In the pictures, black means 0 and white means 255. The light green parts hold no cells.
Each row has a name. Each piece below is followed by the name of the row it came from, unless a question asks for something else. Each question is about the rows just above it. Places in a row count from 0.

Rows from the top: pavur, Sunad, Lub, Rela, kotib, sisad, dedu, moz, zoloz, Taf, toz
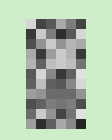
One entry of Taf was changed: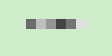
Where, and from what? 1, | 202 |
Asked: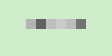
kotib

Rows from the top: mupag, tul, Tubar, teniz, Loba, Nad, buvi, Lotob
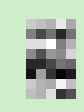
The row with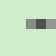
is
teniz
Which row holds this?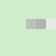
mupag
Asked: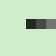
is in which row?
Loba

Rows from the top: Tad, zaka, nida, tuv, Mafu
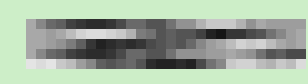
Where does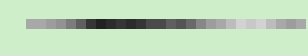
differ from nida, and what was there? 13, | 84 |
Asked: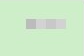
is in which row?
nida

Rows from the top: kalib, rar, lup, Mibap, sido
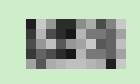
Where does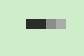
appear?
kalib
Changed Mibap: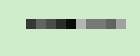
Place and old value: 4, | 23 |
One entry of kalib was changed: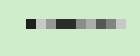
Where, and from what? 7, | 76 |
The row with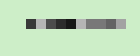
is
rar
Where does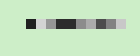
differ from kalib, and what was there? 1, | 200 |

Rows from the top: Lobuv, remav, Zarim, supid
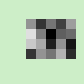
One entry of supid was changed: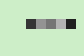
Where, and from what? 4, | 43 |
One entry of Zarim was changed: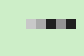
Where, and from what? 4, | 21 |
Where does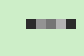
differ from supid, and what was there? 0, | 52 |
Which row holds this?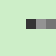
supid

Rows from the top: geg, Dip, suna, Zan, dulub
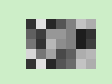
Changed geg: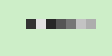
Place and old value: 4, | 129 |
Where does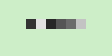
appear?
dulub

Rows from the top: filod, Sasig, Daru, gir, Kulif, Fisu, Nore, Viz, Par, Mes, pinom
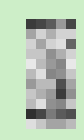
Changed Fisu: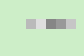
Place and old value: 3, | 144 |
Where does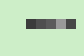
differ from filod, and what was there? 1, | 70 |
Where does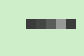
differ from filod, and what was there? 4, | 70 |
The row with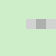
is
Sasig
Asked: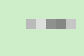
Par
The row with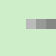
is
Kulif
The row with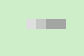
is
pinom

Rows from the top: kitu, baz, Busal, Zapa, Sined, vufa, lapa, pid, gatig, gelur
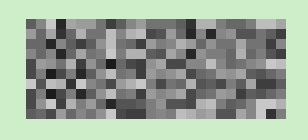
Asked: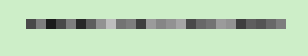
pid
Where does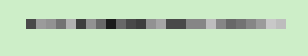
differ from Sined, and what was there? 23, | 146 |
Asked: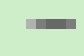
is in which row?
kitu
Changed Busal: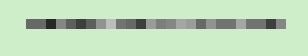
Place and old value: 15, | 177 |
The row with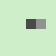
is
gatig

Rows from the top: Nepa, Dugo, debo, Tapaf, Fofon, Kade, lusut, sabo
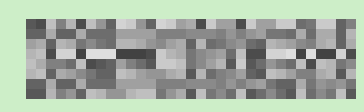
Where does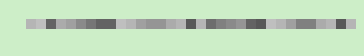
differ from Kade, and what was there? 21, | 160 |
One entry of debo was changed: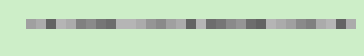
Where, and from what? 5, | 118 |
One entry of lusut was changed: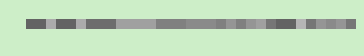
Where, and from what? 27, | 171 |
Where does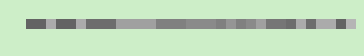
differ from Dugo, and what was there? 22, | 149 |

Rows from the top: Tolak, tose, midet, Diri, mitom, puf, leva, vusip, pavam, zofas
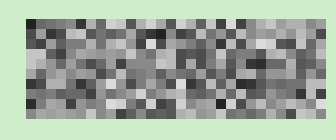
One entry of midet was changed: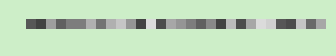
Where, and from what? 19, | 54 |
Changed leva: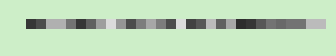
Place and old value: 16, | 54 |
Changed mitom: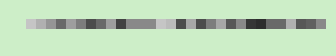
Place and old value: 5, | 115 |
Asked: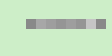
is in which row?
Diri
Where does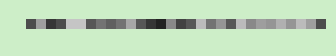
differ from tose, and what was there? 4, | 187 |
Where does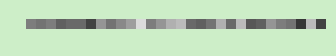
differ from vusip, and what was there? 11, | 208 |
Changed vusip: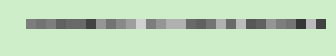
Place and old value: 15, | 187 |

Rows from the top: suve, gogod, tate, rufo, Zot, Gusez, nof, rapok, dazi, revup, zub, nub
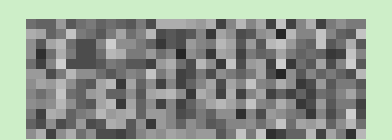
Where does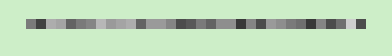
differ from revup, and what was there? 21, | 47 |
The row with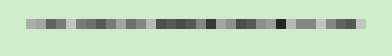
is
gogod
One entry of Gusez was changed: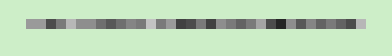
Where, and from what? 18, | 76 |
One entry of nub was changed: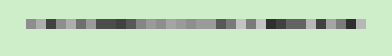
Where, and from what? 6, | 142 |
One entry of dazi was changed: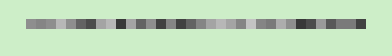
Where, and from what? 6, | 88 |

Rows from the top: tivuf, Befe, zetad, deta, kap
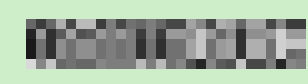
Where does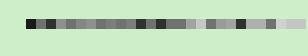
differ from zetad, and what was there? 5, | 143 |
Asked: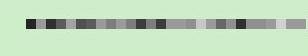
Befe
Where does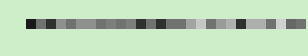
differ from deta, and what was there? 20, | 163 |

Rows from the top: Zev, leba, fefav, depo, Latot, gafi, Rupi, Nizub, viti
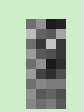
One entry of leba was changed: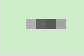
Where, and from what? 0, | 187 |
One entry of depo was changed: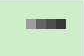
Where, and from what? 1, | 89 |
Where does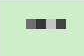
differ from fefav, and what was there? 3, | 56 |
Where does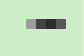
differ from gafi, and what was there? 3, | 79 |
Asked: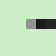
Zev
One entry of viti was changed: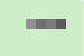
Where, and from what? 0, | 135 |
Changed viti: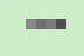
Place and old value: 3, | 89 |

